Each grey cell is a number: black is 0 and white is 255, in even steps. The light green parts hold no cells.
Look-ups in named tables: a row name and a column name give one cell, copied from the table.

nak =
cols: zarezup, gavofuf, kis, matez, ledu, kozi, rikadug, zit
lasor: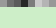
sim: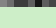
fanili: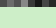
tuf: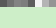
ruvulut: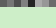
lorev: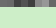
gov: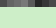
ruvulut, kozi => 170
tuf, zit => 148
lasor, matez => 39
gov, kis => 109
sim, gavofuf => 109
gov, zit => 73
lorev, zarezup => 108
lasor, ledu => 124
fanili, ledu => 57
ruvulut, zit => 107
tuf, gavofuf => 113
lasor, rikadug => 180
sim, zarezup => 132
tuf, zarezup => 89

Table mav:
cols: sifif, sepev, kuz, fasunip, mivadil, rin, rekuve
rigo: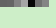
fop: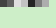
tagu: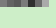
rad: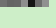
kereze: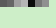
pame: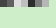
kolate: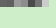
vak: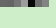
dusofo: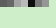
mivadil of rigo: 6
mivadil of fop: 36
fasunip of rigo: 166
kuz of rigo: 131
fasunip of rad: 142
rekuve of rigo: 132
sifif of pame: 68

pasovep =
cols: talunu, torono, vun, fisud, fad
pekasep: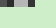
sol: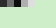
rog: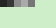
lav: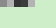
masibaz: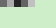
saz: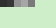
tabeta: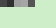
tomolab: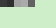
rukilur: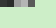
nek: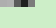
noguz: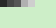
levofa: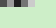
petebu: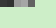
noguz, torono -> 71
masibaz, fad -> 192
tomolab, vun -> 163
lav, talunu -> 139
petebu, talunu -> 55
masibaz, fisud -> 99
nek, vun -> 91
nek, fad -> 123

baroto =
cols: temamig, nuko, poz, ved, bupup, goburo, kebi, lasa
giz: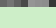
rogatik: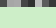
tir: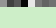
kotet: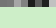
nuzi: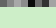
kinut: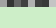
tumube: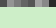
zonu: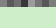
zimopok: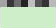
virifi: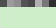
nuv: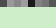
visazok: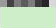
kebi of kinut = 57
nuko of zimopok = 55
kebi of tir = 99
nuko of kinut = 52
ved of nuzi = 140
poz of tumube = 123
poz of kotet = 166
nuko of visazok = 67
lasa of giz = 54
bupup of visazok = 125
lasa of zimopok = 185
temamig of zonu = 130
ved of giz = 73
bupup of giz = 149
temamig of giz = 102
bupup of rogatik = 48
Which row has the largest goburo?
rogatik

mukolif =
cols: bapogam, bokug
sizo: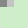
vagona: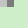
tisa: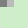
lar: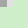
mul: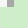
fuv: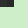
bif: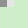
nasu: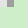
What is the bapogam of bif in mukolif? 145
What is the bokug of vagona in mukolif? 123
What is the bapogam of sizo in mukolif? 135
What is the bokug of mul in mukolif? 168
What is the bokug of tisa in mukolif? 187
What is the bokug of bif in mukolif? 230
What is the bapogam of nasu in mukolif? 228
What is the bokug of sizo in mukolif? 196
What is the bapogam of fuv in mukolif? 46
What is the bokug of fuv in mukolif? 39
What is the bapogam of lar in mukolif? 165
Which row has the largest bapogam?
mul

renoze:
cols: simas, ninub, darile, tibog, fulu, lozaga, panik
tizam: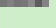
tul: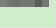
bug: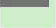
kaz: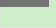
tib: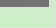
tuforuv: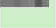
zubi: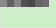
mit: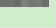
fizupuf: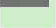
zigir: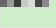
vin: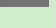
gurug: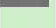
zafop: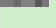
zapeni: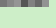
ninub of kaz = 116
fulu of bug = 117
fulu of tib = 117
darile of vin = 117
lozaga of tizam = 92
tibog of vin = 116
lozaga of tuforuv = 89
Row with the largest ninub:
zigir

